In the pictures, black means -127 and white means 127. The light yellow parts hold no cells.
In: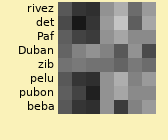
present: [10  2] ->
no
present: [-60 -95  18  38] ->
yes
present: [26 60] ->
no
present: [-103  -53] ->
no
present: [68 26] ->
no
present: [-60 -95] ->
yes
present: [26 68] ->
yes

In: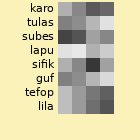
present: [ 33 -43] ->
no
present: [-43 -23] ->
no
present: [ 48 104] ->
no
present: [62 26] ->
yes
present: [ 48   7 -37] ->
yes
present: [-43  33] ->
yes

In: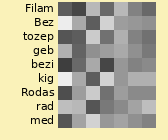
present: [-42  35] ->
yes
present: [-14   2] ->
no
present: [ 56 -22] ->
yes

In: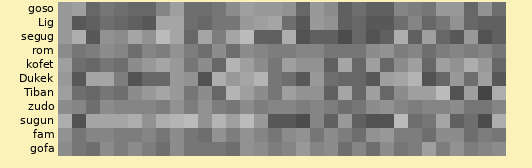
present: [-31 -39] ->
yes
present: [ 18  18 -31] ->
yes
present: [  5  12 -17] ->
yes
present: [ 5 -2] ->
yes

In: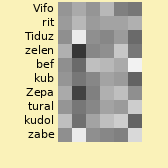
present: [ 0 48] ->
yes
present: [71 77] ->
no
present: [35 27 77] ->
yes
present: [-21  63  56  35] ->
no

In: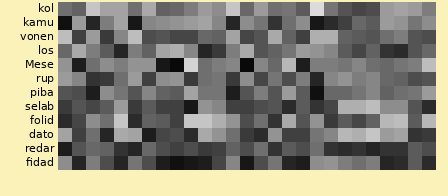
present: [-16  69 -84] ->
yes
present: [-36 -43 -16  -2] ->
yes
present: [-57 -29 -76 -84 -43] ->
yes
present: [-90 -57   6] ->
no
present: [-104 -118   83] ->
yes
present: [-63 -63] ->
yes
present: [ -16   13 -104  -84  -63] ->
yes

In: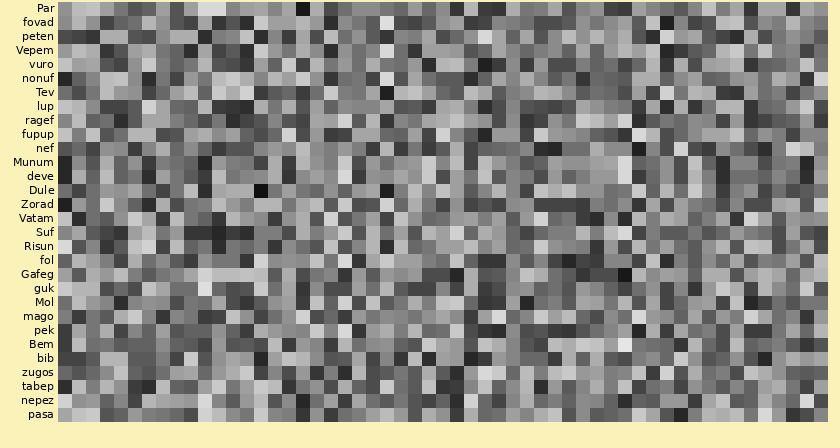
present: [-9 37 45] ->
yes
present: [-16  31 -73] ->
no
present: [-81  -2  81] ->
yes

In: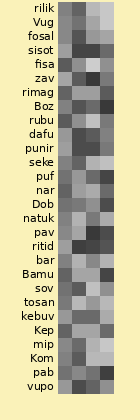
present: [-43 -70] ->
no
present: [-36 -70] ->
yes
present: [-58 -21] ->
yes
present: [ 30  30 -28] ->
no
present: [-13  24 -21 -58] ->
yes
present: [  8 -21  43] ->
no

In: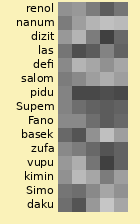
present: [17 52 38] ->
no
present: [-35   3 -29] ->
yes
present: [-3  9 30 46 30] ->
yes
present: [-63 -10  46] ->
no
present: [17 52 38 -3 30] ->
no

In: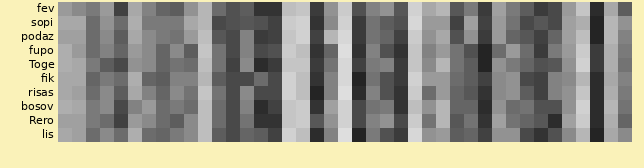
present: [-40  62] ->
no
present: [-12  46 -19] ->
no
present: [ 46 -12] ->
yes
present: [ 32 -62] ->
yes
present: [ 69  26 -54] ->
no

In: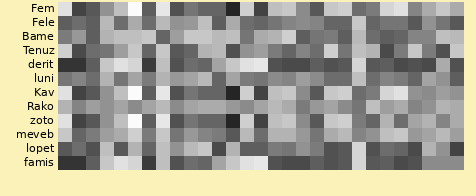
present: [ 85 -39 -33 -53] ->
yes
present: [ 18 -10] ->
yes
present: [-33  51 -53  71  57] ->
no
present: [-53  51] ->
yes
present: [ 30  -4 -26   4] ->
yes
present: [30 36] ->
no
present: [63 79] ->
no

